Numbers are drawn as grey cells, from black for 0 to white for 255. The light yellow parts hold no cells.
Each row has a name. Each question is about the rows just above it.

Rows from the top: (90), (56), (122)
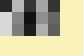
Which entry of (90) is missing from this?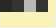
[164]
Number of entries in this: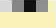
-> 4
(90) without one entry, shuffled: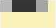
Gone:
[40]
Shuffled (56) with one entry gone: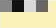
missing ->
[143]
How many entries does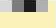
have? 4
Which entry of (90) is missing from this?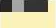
[184]

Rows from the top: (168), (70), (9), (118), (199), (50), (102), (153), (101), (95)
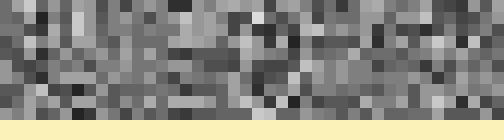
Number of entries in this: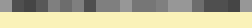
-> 21
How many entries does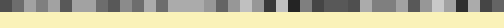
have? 42
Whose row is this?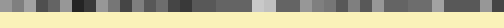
(95)
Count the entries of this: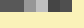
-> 6
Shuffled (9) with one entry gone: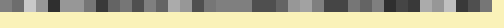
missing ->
[180]
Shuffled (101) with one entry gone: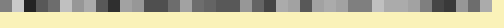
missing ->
[139]
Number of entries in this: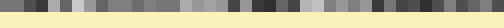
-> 42

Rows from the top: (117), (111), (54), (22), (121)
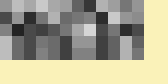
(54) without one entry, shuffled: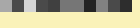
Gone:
[86]
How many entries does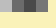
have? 4
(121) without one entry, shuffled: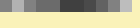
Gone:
[118]
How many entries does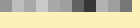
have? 11
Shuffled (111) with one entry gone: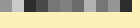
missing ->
[140]
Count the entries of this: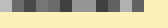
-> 12
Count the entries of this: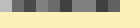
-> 10

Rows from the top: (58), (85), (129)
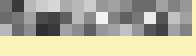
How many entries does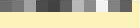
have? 11
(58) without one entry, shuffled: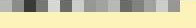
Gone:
[172]

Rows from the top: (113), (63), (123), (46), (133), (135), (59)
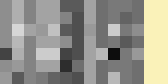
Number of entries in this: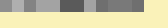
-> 12
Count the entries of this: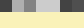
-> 7

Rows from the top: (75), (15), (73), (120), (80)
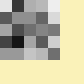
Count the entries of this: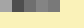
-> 5
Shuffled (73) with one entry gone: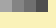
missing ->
[121]

